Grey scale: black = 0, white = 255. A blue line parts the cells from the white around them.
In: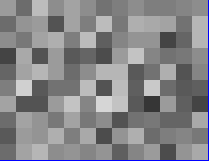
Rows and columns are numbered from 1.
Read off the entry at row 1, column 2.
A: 108
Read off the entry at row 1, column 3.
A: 188
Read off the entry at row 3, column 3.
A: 163
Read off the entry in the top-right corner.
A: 141
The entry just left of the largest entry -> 133
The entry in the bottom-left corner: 108
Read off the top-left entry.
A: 155
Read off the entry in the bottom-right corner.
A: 169
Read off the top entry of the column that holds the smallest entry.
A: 126
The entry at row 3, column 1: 141
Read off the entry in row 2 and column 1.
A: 108
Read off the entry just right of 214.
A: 195
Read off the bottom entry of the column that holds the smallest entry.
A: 155
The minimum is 54
